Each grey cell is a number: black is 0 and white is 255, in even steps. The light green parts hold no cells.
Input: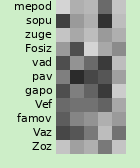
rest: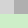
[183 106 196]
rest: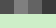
[204]
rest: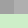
[121 196]
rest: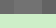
[168]
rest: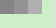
[154]
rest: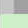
[175 121 196]

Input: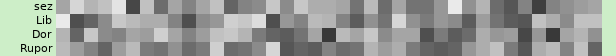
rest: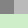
[180 131  92 145 115 214 145 123 151 139  92 157 115  92  86 193 173 139
 193 193]
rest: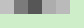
[131 193 100]
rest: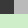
[165 199 139 165 165  79 123  92 108 173 151 157  71 151  57 165 180 145]
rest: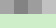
[199 180 123 100  92 115 165  57 186 165 199 139 165 165  79 123  92 108
 173 151 157  71 151  57 165 180 145]
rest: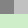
[100]

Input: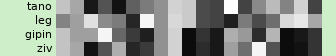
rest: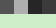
[145 210  12  44  24 159 110 245  83  12  18  52]
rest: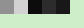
[159 110 245  83  12  18  52]
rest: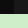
[52]
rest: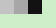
[ 83 174  38  59 145 210  12  44  24 159 110 245  83  12  18  52]
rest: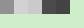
[253  67 138 187 131 210  67]
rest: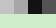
[174  38  59 145 210  12  44  24 159 110 245  83  12  18  52]
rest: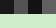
[123 145 210 202  75  67 253  67 138 187 131 210  67]

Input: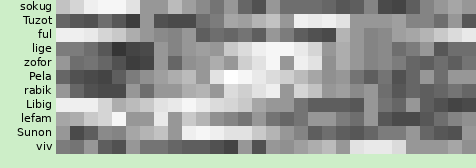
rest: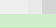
[201 173 151 138 132 151  94 110 102 116  94 151 124  94  81  74 180 151
 132 138 159 166 180 201 219 233]
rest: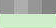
[138 110 124 151  87 110 110]
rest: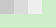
[246 246 233 213 151 173 151 132 138 110 124 151  87 110 110]
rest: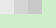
[173 151 138 132 151  94 110 102 116  94 151 124  94  81  74 180 151 132
 138 159 166 180 201 219 233]
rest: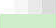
[207 187 166 144 151 116  94 116  81 102 151 110 151 151]
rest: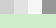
[239 226 144 173 151 132 138 124 102  94 110  94 116]

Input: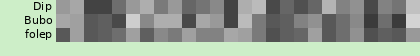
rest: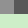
[110 137  59 110  59 212]
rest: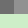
[ 80  95  88 153]
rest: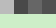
[102 180 130 145  73 130 116 193]
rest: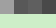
[206 137 174 174  73 167 153  67 187 122  88  95 130 145  88 110 137  59
 110  59 212]
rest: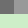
[174 122 153 102 116 137  67 174 187  73 102  80 102 180 130 145  73 130
 116 193]

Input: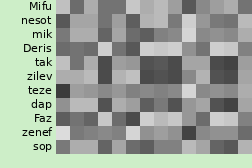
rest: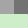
[158  94 179 186 121 206 151 121 115 186]
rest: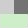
[ 88 206 199 206 145 115 206 199 129]
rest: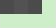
[137 179  82  75 165]
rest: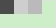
[199 151 108 206 199 129]
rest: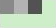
[ 75 165]
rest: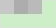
[158  88 137 158 173 115]
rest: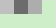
[115 115 199 173 186 158  88 137 158 173 115]

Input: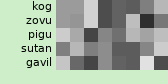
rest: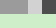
[ 98  92 127 183]
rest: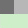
[163 190]
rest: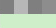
[ 92  92 134 204]
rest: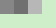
[163 190]
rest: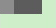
[134 204]

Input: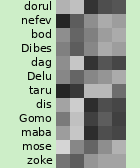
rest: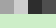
[70]
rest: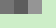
[163 163]
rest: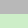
[109]

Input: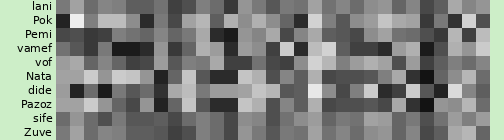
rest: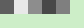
[203  43  64 203  87  35 218 133  94]
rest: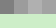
[ 79 156  64  94 127 108 133]
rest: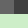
[ 72 156  87 127 121 169  64  64 114  72  64 141 210 182 127 156 176 162
  79 156  64  94 127 108 133]
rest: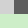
[ 64  64  43 156 176  27  79 176 149 203]
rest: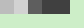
[ 43 156 176  27  79 176 149 203]
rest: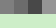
[121  87 121 114 162 114 133 108 141 149 101 133  72  94 169 182 101]

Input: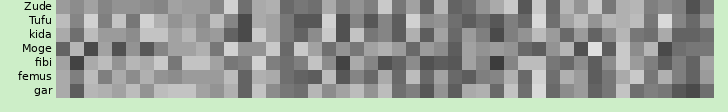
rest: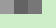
[195 111 127 119  87  74 111]
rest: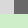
[140 155  99 119 195 111 127 119  87  74 111]
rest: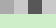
[105 182 147 201 119 176 182 127 140 127  81 119]
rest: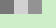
[147 201 105 201 162 111 147 119 162 176 155 105 155 140  93 162 147 155
 147 105  93 147 182  81 223  93 201 140 182  74 111 119 119]
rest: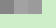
[155 133 209 111 170 176 105 119 111 170 127 147 127 201 119 162  99 182
  99 111 147 170 201  87 201 105 182 147 201 119 176 182 127 140 127  81
 119]

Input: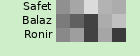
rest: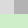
[172]
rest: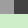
[166  58]
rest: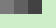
[172 192]
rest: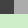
[192]

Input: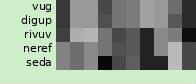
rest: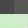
[ 35 138 124  14]
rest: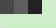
[ 35 186  72]
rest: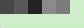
[14]
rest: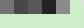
[124  14]
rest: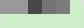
[161 153 109  43]

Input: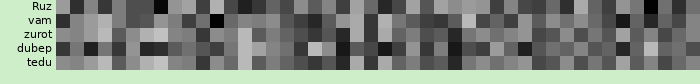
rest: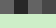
[132]
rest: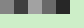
[ 71 162  85 162 140 155 148  63 132  71  63 105  47 170  99  63 148 118
   2 112  47 112]
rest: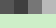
[162 132 112  55 185 140  24  91  71  24  63 148  55 125  24  78  63 155
  99  32  85 112  99 132  85  99  39  99 185  99 112  78]
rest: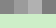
[ 78  85 148 125  63 112   2 105 132 125 140  85  63  39  91 148 170  55
 177 118  91  63  55  91 185  71  99  63 148  91 140 112 140 105  71  24
  99  39  99  71 132]
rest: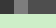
[  8 148 162  63 177  71  32  55  99  71 140  91 132  63 162 105  39  71
 162  85 162 140 155 148  63 132  71  63 105  47 170  99  63 148 118   2
 112  47 112]
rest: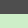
[  8 148 162  63 177  71  32  55  99  71 140  91 132  63 162 105  39  71
 162  85 162 140 155 148  63 132  71  63 105  47 170  99  63 148 118   2
 112  47 112]
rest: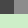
[ 91 132  63 162 105  39  71 162  85 162 140 155 148  63 132  71  63 105
  47 170  99  63 148 118   2 112  47 112]

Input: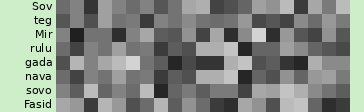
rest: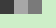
[187]
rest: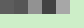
[ 46 138 211  46 152  86  67 146  86]

